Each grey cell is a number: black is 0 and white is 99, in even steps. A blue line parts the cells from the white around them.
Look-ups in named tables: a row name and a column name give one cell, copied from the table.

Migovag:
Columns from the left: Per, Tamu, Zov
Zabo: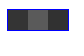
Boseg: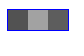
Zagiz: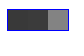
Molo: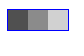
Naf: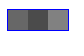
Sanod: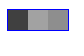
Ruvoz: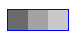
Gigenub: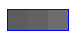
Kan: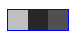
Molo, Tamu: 54
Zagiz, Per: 22
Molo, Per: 31
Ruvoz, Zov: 78
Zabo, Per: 20
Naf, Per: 40
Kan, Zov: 31
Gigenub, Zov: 42
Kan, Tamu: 15
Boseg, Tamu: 63
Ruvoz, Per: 41
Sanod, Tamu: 63
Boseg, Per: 32
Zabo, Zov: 19
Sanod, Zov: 55
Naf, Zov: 50
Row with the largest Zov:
Molo

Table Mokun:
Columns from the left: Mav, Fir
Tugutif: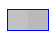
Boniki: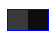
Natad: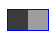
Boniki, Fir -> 5
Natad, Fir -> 61
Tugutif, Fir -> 72
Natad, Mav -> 23
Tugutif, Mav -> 75
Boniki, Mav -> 22
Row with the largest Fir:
Tugutif

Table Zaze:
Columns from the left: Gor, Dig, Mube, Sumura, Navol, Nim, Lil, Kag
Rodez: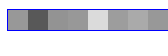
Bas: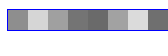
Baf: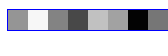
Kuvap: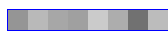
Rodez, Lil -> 66
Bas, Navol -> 41
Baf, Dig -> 96
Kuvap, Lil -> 44
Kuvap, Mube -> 65
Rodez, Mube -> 57
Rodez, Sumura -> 59
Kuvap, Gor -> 58
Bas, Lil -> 85
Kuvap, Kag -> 73
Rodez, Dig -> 34
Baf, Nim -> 63

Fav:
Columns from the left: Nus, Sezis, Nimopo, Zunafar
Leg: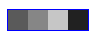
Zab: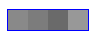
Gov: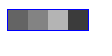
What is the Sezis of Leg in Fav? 52
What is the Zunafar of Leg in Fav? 13
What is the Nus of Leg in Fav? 35
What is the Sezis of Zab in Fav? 48
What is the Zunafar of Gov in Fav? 23
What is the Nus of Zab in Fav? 53
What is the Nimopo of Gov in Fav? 70
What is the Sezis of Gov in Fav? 51
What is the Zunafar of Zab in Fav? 59
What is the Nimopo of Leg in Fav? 77
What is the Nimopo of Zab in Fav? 41
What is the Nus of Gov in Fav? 39
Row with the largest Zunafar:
Zab

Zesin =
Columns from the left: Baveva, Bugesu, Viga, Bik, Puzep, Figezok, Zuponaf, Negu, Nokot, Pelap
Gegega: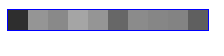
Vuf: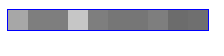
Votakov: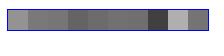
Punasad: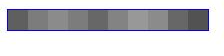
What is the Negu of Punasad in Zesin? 54
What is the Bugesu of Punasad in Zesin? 48
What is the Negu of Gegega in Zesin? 52
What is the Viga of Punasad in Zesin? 54
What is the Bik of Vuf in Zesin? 77
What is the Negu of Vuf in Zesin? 49
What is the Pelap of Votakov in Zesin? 45
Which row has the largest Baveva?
Vuf

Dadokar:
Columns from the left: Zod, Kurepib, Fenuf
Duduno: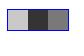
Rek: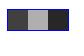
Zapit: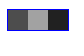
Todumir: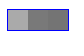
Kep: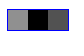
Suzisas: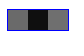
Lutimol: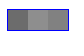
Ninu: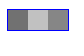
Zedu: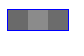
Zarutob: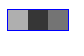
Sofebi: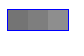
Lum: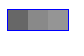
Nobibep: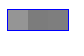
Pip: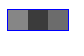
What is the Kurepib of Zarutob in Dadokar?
21
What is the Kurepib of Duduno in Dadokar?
20
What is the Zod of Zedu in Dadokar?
41
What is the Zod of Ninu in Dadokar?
44
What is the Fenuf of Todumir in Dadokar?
45
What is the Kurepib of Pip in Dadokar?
23
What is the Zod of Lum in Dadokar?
40
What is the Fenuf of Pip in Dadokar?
42
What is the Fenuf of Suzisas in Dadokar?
43
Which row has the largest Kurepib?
Ninu

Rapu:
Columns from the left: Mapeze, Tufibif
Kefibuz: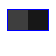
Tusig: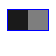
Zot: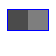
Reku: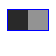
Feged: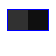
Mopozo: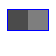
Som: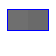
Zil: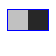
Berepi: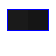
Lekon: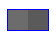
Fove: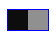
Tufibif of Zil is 15
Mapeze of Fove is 5
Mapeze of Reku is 16
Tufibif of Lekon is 35
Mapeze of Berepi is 10
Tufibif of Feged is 6
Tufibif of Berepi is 8
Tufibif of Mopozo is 49
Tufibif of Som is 41
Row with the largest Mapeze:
Zil

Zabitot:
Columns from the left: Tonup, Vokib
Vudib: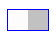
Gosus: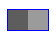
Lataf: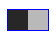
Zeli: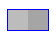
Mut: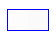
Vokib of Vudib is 75
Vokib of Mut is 97
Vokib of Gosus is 60
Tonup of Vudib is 98
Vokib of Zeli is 64
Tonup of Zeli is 73

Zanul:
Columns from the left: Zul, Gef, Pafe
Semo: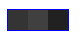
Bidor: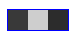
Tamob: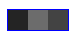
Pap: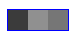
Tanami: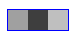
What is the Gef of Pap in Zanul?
56
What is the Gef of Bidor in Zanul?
80
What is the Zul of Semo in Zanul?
20
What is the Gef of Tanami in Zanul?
24
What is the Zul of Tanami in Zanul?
62
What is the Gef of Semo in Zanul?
25
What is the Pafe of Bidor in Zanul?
17
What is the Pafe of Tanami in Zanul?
74
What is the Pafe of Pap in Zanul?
46
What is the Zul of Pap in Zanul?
23
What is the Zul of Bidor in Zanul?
22
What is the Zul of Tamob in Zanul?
14
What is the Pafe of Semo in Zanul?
13
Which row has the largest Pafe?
Tanami

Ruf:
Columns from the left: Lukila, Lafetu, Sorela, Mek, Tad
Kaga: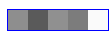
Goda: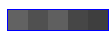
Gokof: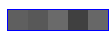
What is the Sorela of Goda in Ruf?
37
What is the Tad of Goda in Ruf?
24
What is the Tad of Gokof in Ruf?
40
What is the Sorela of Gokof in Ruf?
41
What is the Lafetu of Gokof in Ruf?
34
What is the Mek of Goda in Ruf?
27
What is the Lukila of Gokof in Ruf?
37
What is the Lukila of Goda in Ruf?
38
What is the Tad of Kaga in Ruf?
97
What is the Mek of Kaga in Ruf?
48

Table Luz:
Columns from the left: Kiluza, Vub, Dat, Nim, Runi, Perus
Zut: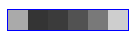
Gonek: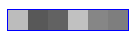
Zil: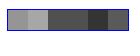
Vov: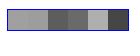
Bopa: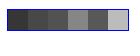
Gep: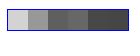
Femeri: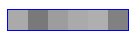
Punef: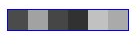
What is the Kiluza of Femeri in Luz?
66
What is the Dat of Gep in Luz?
37
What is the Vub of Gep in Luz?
59
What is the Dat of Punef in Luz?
27
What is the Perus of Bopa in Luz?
73
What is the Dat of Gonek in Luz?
38
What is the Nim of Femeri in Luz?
66
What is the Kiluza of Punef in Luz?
29
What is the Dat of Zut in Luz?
23
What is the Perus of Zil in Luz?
35
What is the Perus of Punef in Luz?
66
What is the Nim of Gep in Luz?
40

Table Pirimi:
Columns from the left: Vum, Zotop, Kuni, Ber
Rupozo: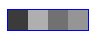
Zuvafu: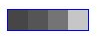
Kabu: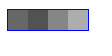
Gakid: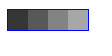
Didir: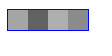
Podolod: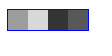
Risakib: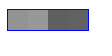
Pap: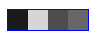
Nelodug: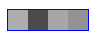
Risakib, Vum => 57
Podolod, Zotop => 84
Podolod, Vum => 61
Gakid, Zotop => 34
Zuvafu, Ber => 77
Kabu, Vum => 40
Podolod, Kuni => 20
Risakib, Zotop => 59
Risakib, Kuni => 37
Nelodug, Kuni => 65
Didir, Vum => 64
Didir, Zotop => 38
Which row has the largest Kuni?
Didir

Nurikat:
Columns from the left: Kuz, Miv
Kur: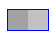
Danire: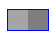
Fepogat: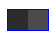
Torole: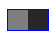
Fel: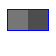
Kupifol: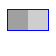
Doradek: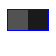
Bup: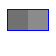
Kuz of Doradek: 32
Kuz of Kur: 63
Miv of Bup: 54
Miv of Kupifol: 80
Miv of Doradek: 10
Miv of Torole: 15
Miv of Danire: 49
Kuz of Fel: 46
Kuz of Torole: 49
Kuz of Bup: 44
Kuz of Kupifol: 62

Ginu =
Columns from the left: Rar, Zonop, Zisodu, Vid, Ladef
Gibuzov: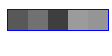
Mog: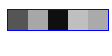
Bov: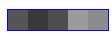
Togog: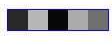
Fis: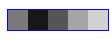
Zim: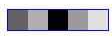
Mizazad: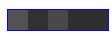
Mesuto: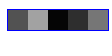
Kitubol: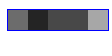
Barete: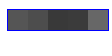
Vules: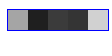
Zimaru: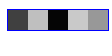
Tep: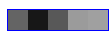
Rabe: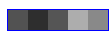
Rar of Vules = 64
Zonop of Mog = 65
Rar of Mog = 33
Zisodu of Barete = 22
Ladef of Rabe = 53
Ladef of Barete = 40
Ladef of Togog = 43
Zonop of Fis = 9
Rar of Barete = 33
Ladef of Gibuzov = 58
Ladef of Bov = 54
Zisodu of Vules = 23
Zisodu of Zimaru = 2
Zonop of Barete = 30
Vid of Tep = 60
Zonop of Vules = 12
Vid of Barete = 23

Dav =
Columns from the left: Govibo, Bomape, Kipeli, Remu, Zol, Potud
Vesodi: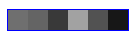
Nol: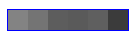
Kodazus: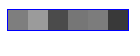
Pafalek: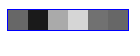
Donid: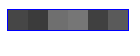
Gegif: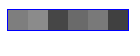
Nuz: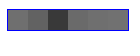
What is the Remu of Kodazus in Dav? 46
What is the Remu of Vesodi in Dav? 63
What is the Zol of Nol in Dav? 37
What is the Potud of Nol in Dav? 23
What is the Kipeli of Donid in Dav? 43
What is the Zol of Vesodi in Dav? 32
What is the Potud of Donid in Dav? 35
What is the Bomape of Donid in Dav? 23
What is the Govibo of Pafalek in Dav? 40
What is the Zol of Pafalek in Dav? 44
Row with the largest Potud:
Nuz

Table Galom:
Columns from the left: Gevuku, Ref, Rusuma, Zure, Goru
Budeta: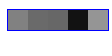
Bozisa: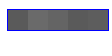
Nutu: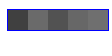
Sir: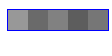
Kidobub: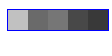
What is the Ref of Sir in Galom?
41
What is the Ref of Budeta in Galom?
41
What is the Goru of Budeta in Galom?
58
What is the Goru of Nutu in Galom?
43
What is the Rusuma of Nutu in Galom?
32
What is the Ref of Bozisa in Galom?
41
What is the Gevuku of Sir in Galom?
59
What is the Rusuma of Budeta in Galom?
40
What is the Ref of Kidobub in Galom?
41
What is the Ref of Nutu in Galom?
41
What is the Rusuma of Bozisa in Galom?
39
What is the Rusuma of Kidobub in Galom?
46
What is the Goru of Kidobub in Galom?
22
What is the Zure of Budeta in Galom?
7
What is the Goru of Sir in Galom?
46
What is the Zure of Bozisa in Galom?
35
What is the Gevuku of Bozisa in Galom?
35
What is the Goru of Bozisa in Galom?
36
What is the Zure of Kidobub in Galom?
28
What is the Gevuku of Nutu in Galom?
25

